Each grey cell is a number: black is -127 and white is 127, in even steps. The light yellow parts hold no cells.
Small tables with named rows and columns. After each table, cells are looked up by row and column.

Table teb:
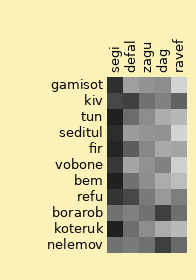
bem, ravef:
61
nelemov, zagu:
-15
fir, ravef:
37
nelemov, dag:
-65
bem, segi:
-95
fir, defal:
-34
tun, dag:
44
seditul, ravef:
84
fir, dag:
41
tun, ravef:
55
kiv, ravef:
-30
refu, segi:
-75
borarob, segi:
-14

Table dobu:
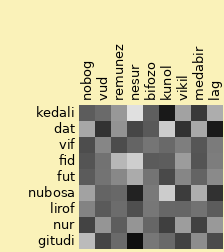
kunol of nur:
-64
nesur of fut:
43
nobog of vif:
-50
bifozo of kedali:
-33
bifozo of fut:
-11
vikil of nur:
29
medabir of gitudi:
13
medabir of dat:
40
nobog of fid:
-43
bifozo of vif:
-10

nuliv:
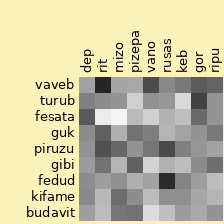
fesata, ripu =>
20
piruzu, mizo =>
-24
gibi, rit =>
-13
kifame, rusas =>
15
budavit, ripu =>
20
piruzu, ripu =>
34
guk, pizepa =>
-13
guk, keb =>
35
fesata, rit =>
108
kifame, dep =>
9
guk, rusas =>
52
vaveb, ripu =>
-27
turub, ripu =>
20
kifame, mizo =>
-18
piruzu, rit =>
-47
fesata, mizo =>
117
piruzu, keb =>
0
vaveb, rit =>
-89
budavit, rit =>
59
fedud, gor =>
29
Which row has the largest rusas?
budavit

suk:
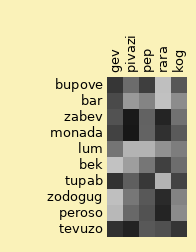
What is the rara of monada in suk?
-79
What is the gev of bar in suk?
-53
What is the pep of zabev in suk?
-29
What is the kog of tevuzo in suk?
-74
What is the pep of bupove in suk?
-65
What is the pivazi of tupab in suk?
-32
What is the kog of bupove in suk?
-40
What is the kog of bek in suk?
-18
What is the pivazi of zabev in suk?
-102
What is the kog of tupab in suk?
-60
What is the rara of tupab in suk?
51
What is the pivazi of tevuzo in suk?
-93
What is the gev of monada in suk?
-61
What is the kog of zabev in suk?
-14
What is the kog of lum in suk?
-2
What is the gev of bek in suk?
66
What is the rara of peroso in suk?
-91
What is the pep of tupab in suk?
-71
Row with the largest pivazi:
lum

